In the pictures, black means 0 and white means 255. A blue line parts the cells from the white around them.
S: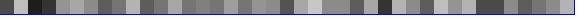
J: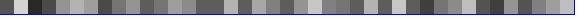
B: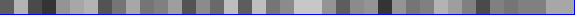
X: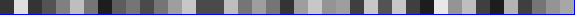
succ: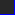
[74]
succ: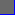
[190]

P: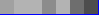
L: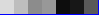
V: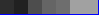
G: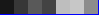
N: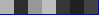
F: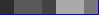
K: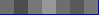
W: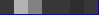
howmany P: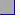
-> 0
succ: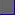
[110]
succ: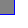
[55]
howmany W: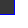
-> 4

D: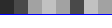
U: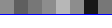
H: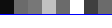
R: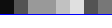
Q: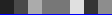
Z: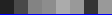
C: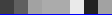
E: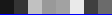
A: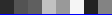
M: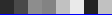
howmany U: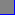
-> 0
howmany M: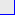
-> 1
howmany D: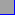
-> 3
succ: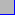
[141]

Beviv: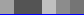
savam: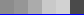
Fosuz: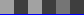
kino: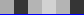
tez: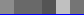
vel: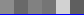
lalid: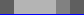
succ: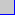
[210]
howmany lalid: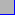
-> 3
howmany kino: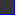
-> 2
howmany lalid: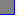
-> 1
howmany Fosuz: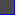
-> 0

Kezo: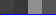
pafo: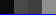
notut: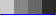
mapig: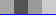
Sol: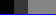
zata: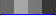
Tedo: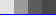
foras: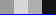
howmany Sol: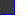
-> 1
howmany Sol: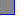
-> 2
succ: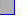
[21]

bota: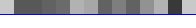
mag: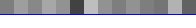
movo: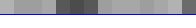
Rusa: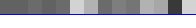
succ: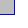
[146]
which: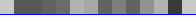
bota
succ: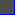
[88]
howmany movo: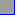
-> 4
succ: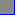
[167]
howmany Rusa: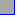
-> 1

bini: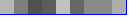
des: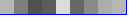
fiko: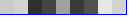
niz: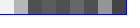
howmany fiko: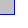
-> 0
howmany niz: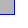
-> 1
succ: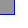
[68]
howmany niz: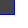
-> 1
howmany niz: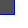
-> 3
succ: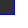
[68]
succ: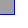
[57]

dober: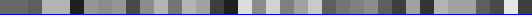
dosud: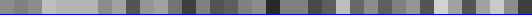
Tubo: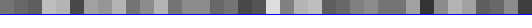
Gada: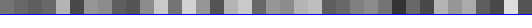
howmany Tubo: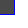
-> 2
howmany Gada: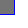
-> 3
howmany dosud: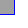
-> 4
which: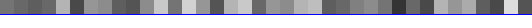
Gada
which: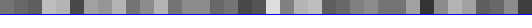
Tubo
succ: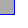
[94]
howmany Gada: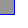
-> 4

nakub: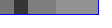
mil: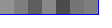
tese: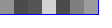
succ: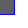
[136]
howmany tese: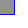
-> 1
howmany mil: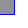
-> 1
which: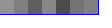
mil
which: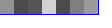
tese
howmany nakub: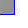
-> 3
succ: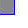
[75]

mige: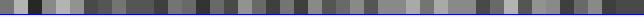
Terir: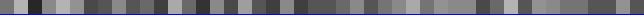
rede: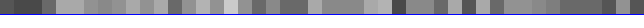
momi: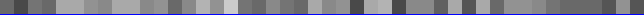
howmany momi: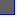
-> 1
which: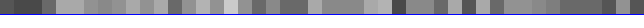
rede
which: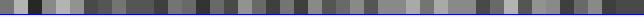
mige
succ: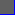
[169]
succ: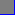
[105]
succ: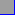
[85]

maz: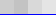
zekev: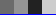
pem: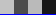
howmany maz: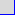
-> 1
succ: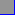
[34]
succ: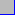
[23]
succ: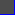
[186]
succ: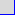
[229]

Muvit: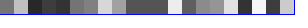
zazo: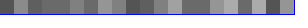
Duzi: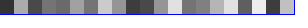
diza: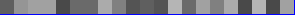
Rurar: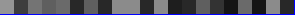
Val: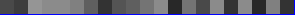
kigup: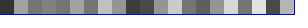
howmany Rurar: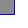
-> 4
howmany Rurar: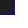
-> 1
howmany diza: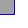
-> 4
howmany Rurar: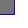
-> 1

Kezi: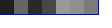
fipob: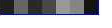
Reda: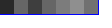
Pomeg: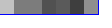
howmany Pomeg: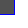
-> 1
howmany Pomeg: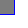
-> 2
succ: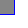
[20]
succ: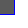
[62]

